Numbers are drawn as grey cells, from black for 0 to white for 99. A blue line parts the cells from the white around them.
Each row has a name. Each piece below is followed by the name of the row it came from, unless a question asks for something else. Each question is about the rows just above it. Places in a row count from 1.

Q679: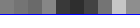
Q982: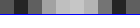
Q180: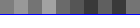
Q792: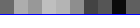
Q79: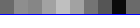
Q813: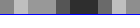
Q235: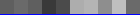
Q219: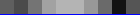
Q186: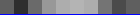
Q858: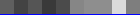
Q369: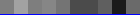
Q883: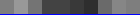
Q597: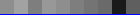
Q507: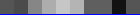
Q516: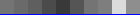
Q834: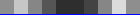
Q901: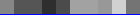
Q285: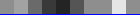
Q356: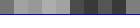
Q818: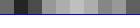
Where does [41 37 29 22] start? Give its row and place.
Q516, 2
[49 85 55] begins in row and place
Q516, 8

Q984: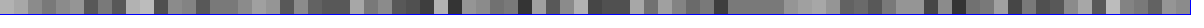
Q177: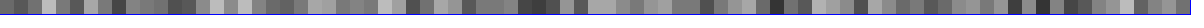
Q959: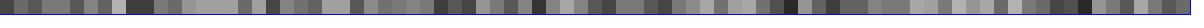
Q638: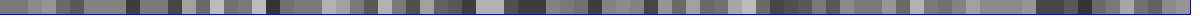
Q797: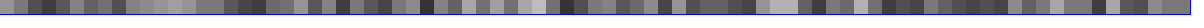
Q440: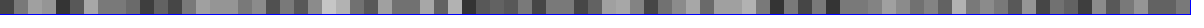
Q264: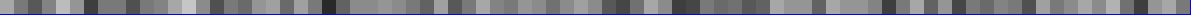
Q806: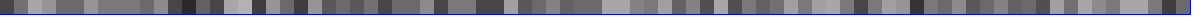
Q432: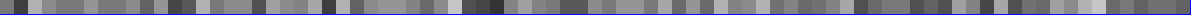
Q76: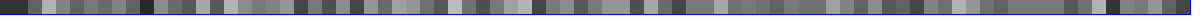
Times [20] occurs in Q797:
2
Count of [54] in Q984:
11
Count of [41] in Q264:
4

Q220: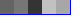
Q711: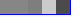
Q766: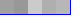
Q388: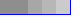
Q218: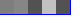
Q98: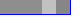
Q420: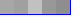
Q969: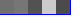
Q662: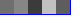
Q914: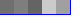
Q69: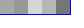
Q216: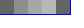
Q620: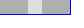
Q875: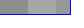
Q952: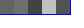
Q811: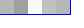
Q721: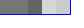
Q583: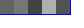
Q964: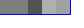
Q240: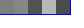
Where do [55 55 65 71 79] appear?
Q388
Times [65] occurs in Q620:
0

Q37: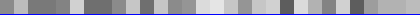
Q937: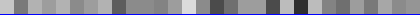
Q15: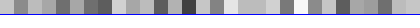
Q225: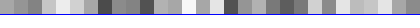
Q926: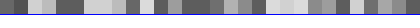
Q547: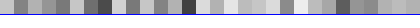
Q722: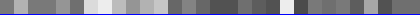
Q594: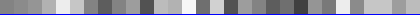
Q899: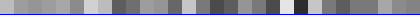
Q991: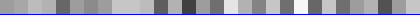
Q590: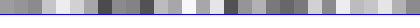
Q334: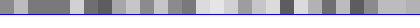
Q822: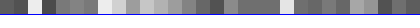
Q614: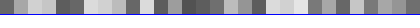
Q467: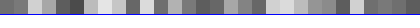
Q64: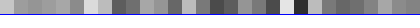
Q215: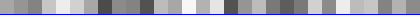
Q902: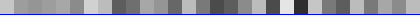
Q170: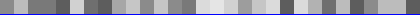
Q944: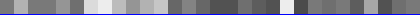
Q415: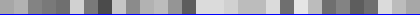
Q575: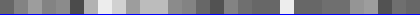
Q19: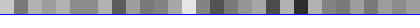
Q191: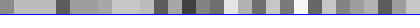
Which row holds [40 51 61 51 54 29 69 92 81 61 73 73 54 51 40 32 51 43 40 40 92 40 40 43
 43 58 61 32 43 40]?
Q575
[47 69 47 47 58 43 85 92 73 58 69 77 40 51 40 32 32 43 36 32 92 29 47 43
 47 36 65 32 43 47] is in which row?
Q944
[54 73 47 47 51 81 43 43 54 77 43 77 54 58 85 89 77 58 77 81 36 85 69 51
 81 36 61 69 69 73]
Q37
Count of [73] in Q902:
5
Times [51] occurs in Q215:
3
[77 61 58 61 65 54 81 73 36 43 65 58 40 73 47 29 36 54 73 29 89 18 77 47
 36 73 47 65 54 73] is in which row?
Q902

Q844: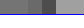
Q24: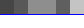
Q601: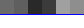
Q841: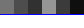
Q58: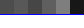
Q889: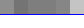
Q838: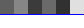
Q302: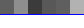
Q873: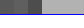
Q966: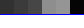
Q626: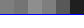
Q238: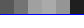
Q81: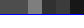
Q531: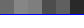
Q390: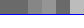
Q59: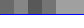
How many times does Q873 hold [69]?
3
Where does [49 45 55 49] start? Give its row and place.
Q626, 1
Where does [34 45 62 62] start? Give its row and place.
Q59, 3
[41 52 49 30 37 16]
Q531
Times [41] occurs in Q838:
1
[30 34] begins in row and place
Q58, 1
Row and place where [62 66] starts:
Q238, 3

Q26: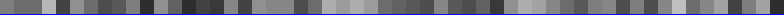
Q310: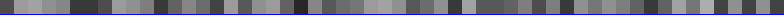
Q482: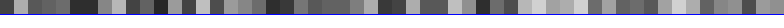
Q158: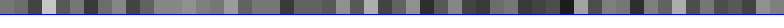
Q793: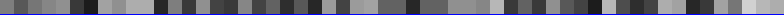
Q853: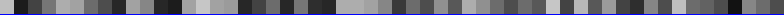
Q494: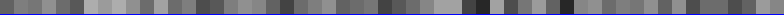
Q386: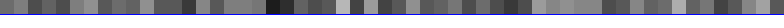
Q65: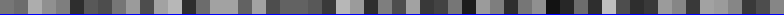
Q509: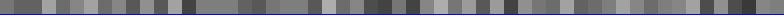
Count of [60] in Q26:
2
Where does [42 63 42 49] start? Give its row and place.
Q494, 11

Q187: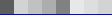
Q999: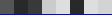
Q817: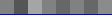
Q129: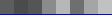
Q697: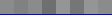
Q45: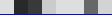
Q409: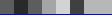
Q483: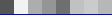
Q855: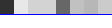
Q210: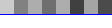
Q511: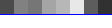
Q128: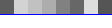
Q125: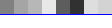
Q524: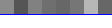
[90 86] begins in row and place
Q187, 6
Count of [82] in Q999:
1
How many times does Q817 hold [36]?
0
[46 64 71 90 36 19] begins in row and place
Q511, 3

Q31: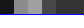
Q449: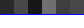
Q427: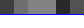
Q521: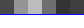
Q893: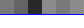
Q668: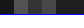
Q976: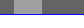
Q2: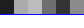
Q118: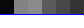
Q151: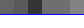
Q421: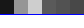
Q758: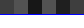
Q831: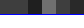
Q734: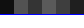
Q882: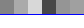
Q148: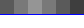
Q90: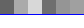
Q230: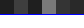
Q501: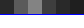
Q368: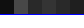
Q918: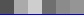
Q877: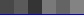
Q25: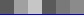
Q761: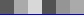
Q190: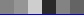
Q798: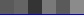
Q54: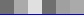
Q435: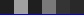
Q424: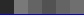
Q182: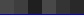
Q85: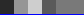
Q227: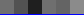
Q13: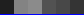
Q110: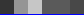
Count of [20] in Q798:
1
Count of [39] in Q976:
4
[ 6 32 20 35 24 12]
Q734
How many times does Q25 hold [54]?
1
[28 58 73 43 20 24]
Q521

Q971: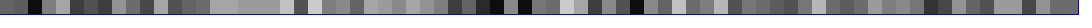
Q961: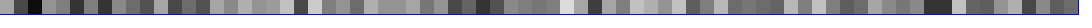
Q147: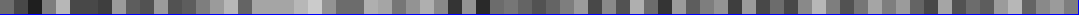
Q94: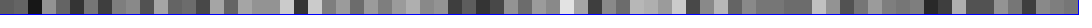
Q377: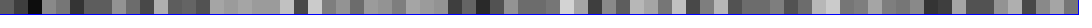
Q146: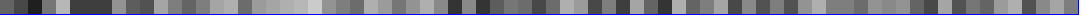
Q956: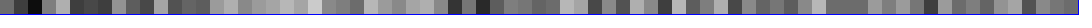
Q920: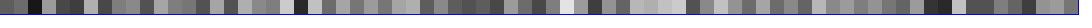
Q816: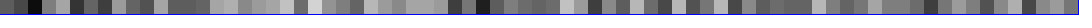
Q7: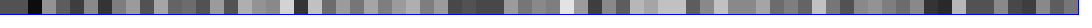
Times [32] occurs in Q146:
5
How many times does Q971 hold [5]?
4
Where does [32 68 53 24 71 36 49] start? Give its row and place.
Q956, 45
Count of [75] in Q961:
5
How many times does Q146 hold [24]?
4
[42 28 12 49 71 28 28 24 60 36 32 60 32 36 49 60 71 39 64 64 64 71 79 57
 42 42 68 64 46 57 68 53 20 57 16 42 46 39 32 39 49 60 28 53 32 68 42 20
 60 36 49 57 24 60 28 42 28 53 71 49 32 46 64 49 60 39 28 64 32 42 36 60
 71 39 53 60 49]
Q147
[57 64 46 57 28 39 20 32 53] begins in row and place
Q961, 29

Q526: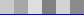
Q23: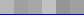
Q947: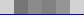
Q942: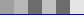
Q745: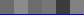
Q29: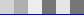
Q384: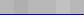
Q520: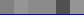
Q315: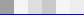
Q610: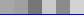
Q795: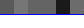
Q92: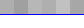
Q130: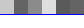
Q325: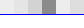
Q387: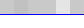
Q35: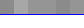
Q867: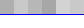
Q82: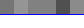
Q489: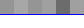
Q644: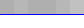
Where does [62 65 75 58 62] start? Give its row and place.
Q23, 2
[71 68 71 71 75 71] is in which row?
Q384
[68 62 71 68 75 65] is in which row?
Q92
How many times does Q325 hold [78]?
0
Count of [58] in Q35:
3

